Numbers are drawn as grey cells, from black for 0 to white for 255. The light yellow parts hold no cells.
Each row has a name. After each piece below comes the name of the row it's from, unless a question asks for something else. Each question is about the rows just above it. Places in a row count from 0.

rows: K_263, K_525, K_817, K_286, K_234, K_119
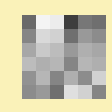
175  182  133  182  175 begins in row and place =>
K_286, 1
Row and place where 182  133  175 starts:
K_234, 1
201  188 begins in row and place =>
K_817, 1
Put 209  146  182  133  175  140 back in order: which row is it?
K_234
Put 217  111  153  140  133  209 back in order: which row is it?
K_525

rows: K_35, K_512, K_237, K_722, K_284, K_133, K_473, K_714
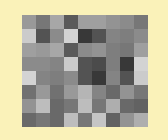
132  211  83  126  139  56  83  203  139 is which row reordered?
K_512
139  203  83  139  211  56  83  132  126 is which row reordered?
K_512
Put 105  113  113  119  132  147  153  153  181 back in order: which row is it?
K_133
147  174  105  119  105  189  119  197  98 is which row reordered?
K_714
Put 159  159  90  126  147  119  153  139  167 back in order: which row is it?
K_237
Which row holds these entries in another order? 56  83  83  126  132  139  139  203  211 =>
K_512
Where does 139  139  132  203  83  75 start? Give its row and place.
K_722, 0

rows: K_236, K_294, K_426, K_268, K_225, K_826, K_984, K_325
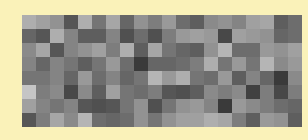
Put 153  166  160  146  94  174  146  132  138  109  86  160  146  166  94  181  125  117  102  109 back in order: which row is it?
K_426
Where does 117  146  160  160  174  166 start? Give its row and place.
K_325, 9
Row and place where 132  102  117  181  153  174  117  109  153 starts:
K_225, 6
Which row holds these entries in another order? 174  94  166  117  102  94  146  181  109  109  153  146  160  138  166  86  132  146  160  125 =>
K_426
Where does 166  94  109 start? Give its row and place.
K_236, 17
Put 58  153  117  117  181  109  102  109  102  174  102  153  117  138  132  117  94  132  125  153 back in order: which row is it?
K_268

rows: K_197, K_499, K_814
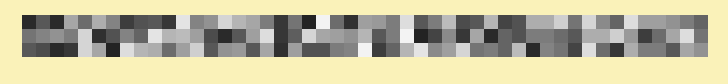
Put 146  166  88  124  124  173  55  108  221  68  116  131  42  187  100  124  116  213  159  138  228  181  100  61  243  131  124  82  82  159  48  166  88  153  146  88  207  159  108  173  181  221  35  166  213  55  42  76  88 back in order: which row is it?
K_814
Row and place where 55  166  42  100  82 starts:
K_499, 31
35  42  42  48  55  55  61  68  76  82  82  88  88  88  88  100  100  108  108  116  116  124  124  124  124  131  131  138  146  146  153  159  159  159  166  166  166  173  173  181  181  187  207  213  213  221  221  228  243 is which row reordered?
K_814
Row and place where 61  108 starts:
K_499, 44
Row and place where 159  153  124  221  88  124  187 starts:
K_197, 24
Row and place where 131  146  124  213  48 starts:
K_499, 1

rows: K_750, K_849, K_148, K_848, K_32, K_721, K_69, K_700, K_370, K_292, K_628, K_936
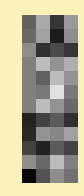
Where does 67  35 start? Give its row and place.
K_292, 0
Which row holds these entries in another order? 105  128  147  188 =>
K_69
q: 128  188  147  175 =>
K_848
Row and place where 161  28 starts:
K_849, 1
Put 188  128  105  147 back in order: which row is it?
K_69

